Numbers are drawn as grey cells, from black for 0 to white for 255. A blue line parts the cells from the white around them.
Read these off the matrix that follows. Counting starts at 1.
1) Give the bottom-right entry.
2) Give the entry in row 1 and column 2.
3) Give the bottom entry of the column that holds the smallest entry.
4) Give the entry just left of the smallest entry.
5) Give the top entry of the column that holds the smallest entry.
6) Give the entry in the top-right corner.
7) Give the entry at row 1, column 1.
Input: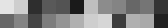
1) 33
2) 206
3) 176
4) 83
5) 26
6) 52
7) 228

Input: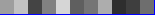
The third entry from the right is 46
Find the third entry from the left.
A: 68

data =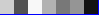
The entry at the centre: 178
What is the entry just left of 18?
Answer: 149

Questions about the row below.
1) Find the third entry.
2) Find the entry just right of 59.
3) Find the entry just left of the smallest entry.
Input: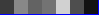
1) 99
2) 136
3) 78

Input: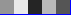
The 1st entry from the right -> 85
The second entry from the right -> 185
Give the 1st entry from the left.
149

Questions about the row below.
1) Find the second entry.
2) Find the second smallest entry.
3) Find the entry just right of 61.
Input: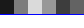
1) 124
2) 61
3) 99

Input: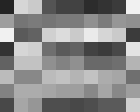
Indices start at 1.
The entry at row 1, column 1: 36
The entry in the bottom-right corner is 208
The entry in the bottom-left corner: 72
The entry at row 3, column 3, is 98
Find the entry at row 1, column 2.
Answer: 214
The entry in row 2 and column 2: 117
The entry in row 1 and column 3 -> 202
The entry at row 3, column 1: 241
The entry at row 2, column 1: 158
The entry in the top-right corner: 241

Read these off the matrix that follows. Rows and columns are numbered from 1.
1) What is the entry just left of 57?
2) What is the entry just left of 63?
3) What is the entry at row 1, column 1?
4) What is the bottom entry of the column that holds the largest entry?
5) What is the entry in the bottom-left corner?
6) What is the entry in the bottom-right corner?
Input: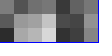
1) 119
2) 50
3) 125
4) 216
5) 44
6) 133

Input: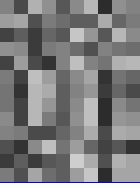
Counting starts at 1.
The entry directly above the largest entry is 157
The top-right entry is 130
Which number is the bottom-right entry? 165
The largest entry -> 206
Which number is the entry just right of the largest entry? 171
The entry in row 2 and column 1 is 157
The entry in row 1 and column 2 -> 74
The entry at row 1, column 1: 130
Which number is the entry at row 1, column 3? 177
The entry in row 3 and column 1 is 66
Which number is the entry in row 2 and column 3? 80
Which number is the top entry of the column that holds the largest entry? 138
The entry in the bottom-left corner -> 123
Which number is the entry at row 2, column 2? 165

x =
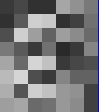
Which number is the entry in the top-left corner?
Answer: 57
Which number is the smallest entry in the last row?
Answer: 65
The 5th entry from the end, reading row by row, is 106
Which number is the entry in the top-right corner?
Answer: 121
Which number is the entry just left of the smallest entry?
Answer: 113
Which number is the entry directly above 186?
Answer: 166
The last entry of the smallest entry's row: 133
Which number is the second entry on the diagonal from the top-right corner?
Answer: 65
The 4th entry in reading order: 49
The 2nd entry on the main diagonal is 90
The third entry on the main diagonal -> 158
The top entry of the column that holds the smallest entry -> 166
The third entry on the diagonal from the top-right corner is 158
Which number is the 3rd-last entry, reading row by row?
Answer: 152
